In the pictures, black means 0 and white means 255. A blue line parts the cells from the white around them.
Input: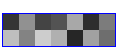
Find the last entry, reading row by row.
110
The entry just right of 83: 168
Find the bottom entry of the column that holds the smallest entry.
38
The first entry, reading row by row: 53

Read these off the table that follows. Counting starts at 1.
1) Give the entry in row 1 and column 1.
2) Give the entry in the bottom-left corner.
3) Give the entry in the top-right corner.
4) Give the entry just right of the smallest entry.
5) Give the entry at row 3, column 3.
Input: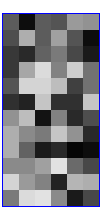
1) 92
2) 122
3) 146
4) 13
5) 98

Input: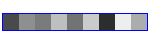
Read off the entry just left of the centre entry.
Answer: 191
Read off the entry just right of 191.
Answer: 115

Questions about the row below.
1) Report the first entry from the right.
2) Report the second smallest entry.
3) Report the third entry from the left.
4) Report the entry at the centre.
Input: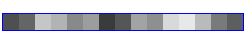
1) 94
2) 79
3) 198
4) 86

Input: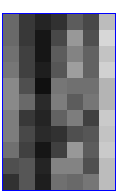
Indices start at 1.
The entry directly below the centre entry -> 98
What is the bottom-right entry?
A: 188
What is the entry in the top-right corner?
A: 188
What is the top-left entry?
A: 105
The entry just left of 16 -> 79
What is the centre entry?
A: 125
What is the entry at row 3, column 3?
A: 22
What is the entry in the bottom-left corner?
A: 49
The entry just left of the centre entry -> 42
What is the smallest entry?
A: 16
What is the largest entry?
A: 215
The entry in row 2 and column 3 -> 22
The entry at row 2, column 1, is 105
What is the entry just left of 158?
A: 86
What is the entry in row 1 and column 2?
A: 56
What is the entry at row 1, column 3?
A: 36
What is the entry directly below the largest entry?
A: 195
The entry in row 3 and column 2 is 64
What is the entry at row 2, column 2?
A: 56
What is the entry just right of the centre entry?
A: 92
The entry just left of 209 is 98

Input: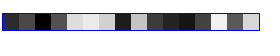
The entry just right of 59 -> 36
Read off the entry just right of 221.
235

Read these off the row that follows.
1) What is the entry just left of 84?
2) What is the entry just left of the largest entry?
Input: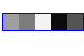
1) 12
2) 125

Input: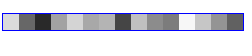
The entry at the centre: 69
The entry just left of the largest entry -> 124
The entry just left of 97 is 148

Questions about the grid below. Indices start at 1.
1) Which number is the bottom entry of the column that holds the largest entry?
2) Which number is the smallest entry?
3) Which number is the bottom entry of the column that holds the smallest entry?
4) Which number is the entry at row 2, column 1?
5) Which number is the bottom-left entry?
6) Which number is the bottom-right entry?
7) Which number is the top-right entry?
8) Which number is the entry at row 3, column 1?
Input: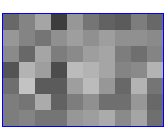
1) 132
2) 61
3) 117
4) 151
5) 125
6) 111
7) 104
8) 138

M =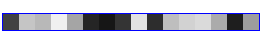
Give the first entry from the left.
66
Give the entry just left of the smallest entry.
37
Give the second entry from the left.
197
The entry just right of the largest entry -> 165
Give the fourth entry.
240

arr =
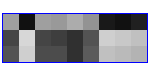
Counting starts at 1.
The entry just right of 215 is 69
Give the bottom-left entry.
83
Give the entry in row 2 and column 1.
69
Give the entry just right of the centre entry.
83
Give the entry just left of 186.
192
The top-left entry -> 159
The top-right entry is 32
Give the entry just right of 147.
25

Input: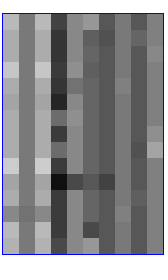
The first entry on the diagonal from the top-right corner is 128
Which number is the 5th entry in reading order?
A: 136
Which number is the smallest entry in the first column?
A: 136
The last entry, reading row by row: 128
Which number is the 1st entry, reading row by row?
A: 185
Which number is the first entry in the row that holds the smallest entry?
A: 164
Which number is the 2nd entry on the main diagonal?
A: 121
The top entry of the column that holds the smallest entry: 66
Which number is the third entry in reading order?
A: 185
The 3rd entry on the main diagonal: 172
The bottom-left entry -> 178
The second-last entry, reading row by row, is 87
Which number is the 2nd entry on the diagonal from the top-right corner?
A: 101
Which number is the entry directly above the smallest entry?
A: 59
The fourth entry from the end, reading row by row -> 87
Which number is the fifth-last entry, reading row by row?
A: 151

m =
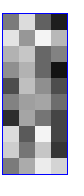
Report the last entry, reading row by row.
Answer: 212
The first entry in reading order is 123
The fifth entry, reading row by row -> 228
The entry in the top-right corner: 30
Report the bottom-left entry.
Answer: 123
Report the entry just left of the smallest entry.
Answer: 103
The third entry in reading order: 97
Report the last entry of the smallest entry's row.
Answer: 18
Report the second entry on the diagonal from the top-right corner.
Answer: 244

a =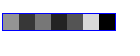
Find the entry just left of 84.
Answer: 35
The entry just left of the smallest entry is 217
